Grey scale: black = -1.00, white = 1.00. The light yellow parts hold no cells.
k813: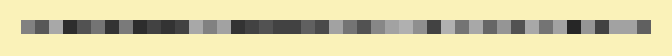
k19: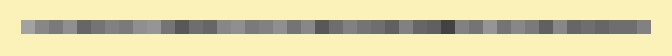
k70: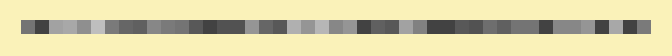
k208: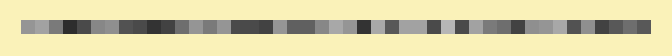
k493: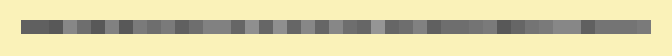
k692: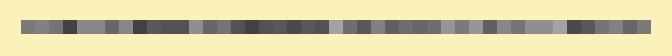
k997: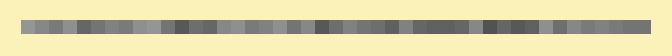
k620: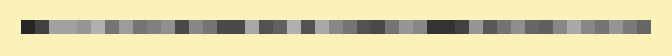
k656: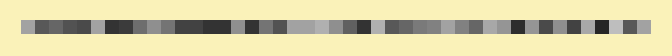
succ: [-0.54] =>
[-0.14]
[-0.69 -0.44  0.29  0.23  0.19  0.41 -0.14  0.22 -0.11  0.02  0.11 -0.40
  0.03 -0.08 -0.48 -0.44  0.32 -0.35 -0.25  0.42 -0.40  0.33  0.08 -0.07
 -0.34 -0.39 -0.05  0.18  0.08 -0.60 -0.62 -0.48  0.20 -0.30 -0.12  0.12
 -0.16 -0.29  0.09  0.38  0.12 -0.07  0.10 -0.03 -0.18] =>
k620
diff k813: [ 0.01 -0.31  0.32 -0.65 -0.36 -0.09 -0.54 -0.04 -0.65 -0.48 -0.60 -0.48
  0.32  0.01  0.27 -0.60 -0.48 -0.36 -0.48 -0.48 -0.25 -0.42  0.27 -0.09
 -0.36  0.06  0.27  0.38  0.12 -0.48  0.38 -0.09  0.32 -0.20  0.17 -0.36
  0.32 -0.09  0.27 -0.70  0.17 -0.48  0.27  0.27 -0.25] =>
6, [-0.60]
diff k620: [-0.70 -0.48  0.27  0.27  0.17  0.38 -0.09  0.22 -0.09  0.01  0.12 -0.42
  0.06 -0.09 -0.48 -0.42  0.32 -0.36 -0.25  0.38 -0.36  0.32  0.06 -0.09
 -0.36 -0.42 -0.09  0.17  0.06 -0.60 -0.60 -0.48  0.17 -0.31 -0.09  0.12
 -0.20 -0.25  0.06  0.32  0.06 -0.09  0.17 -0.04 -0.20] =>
14, [-0.42]
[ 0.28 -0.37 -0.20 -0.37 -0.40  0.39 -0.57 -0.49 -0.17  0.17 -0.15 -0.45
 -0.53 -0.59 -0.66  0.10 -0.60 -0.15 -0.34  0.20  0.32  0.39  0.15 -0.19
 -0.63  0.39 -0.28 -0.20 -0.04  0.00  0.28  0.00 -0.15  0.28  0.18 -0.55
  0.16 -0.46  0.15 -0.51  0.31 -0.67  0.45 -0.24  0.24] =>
k656
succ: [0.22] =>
[-0.09]
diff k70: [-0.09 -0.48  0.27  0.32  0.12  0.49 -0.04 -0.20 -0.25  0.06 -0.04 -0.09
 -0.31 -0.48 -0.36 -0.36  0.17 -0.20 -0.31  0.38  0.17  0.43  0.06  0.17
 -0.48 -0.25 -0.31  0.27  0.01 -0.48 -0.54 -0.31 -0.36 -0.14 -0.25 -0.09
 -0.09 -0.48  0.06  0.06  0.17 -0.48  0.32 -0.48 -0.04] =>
30, [-0.48]

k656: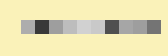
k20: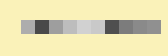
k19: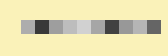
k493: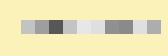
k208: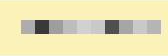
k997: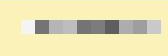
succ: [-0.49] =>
[0.19]
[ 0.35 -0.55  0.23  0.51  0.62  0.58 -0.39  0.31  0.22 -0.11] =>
k656

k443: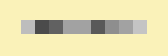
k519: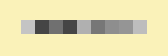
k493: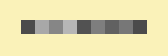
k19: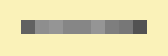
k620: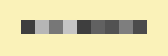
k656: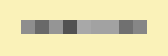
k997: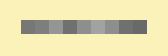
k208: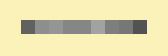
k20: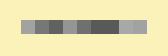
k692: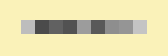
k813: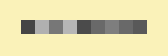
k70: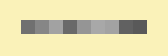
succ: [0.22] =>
[-0.30]
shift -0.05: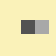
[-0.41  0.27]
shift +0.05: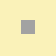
[0.32]
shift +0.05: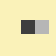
[-0.46  0.48]
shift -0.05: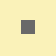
[-0.23]
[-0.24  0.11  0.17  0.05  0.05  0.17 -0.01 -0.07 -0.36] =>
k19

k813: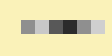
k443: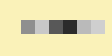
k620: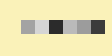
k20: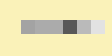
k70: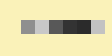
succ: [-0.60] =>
[-0.66]
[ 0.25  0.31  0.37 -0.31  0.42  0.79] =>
k20
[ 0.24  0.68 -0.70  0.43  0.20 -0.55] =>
k620
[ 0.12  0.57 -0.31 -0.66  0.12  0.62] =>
k813
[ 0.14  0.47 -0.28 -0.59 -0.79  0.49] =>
k70
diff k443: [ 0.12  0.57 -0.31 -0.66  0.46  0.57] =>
5, [0.62]

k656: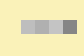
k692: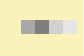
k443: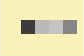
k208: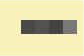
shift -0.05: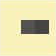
[-0.41 -0.52]
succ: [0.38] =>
[0.54]
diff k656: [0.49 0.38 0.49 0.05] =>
2, [0.54]
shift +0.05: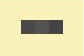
[-0.37 -0.31 -0.42]
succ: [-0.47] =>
[-0.06]
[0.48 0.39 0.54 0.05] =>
k656
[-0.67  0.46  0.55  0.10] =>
k443

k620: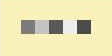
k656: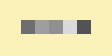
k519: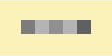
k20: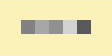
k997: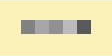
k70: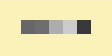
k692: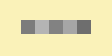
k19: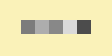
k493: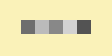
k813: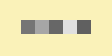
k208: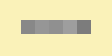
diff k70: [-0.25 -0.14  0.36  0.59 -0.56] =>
0, [-0.19]
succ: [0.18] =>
[0.13]
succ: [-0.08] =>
[0.30]
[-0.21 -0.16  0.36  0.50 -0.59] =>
k70
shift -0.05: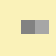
[-0.03  0.25]

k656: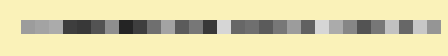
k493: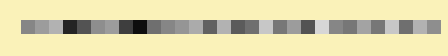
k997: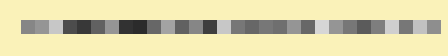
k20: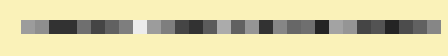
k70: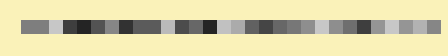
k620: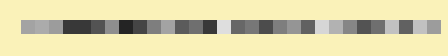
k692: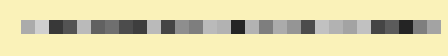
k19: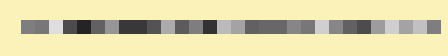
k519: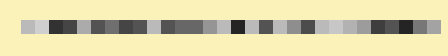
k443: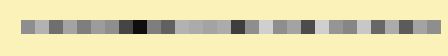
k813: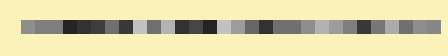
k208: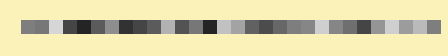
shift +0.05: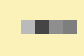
[ 0.51 -0.41  0.16  0.04]
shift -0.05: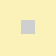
[0.57]
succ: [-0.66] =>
[-0.19]
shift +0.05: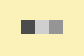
[-0.35  0.67  0.22]

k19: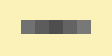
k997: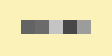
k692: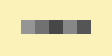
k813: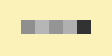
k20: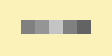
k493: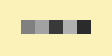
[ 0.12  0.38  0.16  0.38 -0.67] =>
k813
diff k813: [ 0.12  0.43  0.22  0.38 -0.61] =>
2, [0.17]
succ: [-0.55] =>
[0.38]

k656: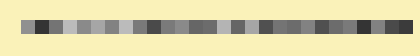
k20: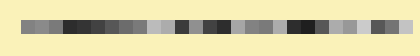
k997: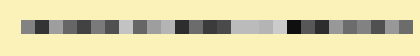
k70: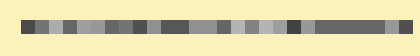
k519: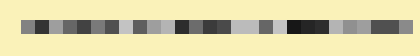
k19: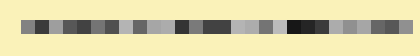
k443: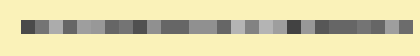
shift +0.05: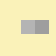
[0.46 0.29]
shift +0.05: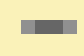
[ 0.18 -0.15 -0.15  0.18]
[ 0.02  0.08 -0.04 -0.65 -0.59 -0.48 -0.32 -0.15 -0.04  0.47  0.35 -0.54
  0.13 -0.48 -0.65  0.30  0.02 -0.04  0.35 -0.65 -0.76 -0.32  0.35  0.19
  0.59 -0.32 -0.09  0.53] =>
k20
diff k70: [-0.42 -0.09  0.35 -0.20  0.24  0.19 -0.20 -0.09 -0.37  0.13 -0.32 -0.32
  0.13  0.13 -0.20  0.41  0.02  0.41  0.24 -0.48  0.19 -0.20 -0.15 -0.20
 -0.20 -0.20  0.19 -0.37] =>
22, [-0.20]
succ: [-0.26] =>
[0.24]
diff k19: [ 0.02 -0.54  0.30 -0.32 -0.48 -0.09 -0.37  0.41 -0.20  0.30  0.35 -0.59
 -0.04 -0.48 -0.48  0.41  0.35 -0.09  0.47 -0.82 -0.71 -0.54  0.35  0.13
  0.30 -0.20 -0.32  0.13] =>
2, [0.24]

